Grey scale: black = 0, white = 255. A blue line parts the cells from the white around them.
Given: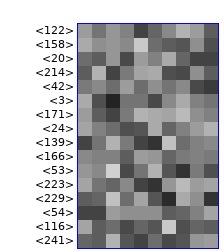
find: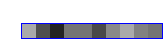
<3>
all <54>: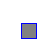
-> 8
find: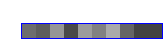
<20>

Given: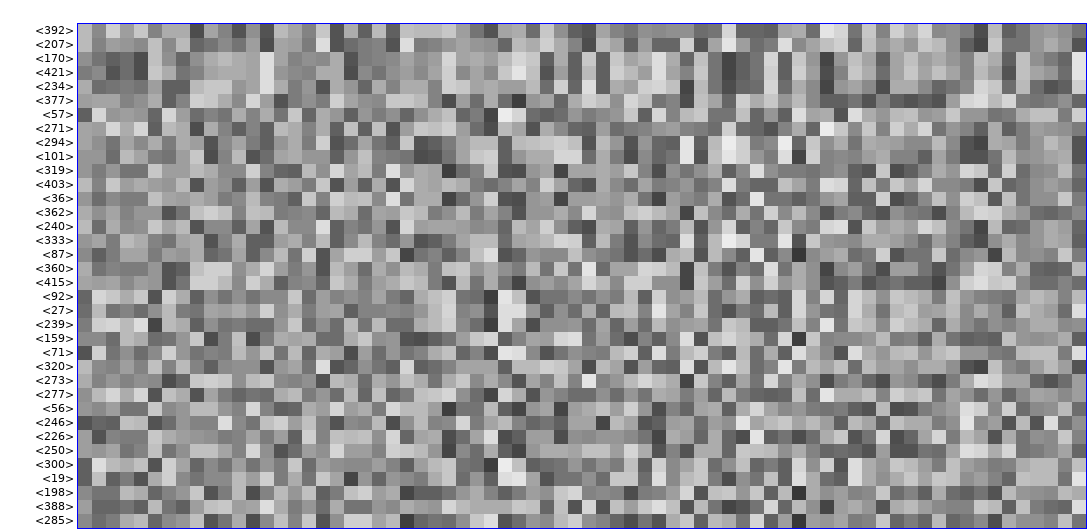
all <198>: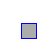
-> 4 22 28 52 61 71
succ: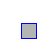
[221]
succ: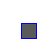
[192]
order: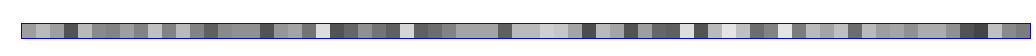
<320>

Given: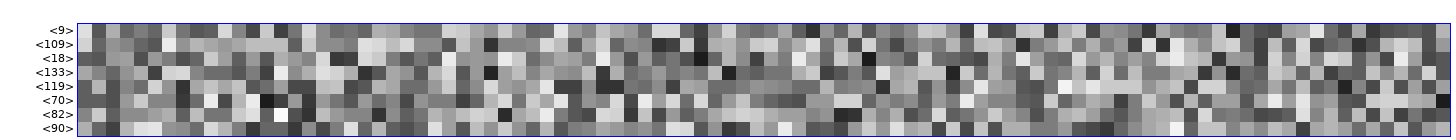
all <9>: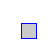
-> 6 13 27 30 60 68 71
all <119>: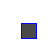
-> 15 16 19 62 79 92
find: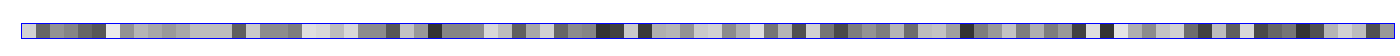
<109>
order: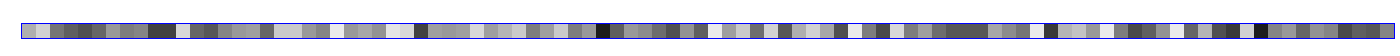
<18>
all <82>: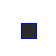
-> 30 54

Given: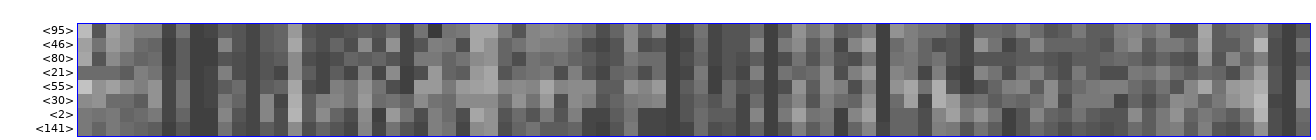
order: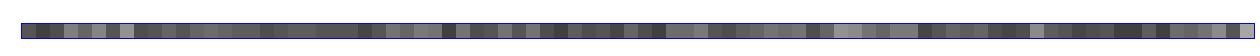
<80>
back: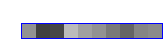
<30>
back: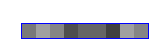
<2>
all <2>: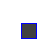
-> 8 9 21 42 49 54 57 66 86
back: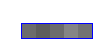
<21>
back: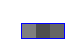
<141>

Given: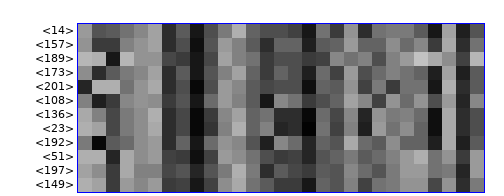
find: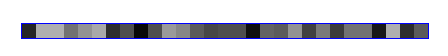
<201>
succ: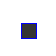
[129]
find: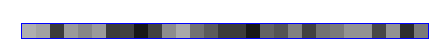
<149>
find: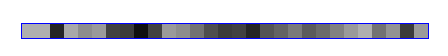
<51>

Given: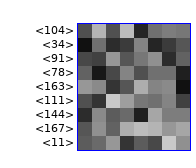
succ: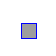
[119]
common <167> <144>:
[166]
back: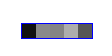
<163>

